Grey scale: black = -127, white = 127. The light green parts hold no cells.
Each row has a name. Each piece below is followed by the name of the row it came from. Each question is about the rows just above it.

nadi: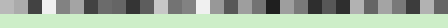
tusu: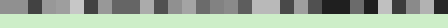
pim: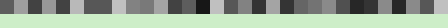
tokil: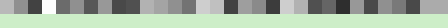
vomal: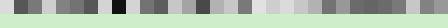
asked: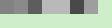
tusu
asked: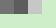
vomal

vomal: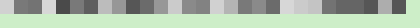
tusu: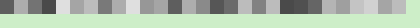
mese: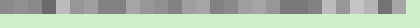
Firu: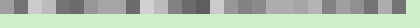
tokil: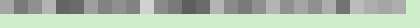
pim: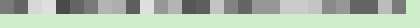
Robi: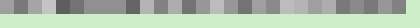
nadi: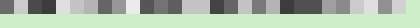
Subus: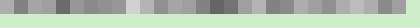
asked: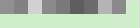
tokil
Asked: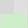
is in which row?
pim

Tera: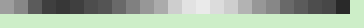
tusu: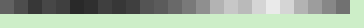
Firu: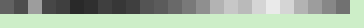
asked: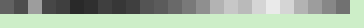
Firu
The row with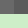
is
Tera

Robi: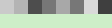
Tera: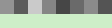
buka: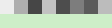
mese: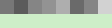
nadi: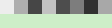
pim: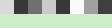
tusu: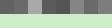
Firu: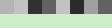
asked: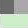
tusu
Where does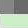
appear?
tusu
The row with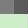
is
buka
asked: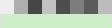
buka
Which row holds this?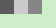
Tera
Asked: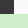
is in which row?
pim

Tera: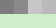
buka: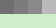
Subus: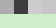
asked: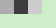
Subus
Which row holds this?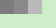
buka

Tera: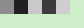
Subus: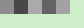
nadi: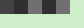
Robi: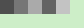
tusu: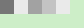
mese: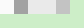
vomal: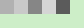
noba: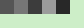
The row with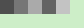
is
Robi
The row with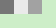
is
tusu
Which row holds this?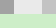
mese

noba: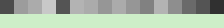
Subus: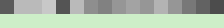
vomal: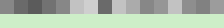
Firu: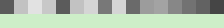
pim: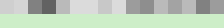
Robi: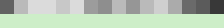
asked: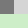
Firu
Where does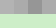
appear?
noba
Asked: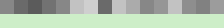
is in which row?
vomal
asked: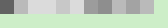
pim
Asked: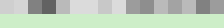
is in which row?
pim
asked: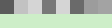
Firu
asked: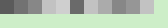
vomal

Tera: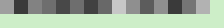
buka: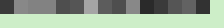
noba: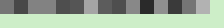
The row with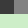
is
Tera
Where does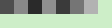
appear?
noba

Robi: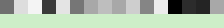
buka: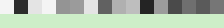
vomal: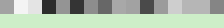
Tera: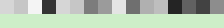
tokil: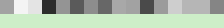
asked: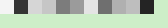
Tera
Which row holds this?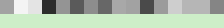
tokil

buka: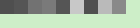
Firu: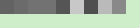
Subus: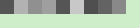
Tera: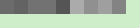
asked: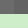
Tera
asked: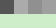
Tera
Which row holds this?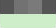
buka
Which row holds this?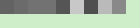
Firu
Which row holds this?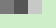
buka

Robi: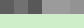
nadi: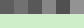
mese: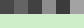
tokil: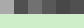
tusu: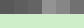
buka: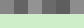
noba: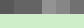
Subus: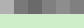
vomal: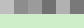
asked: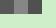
nadi
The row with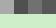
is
tokil

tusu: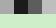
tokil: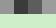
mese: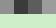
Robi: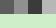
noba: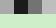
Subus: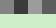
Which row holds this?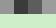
tokil
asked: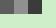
Robi
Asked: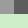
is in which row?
Subus
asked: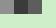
mese

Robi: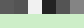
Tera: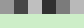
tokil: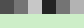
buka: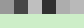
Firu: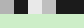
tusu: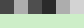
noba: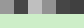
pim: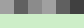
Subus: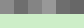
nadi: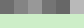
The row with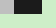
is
Firu
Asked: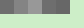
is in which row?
Subus

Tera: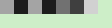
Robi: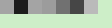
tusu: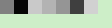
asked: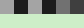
Tera
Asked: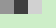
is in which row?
tusu
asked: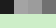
Robi
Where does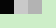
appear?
tusu
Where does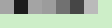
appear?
Robi
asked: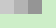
tusu

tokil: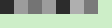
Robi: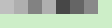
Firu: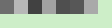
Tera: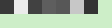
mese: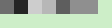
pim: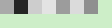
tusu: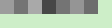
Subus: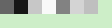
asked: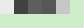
Tera
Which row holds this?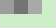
tusu
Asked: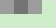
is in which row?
tokil
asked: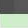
Firu

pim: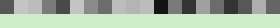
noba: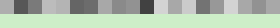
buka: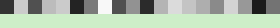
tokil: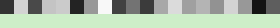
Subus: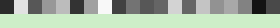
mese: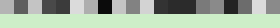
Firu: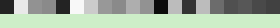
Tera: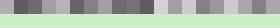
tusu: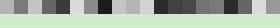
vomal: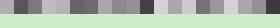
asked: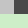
mese
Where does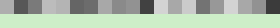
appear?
vomal
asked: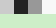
tokil

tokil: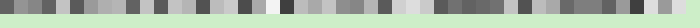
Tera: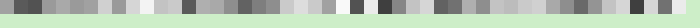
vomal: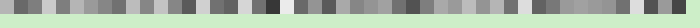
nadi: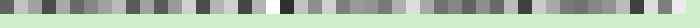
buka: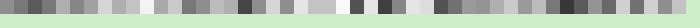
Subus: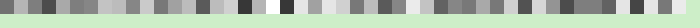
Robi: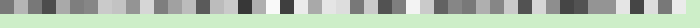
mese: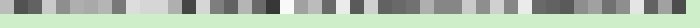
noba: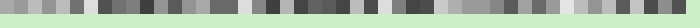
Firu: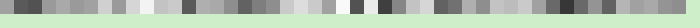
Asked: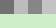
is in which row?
vomal
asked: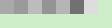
vomal
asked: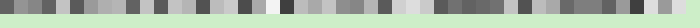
tokil
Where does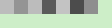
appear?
noba
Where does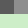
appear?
mese

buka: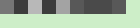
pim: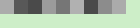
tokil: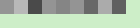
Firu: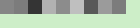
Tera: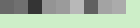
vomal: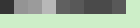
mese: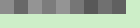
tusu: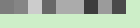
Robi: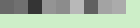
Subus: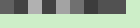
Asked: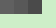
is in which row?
vomal
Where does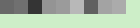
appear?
Tera

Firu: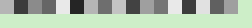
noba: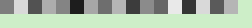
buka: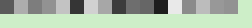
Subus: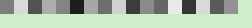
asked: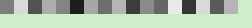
noba
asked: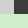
Subus
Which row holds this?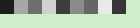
Subus
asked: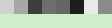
buka
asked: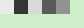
Subus

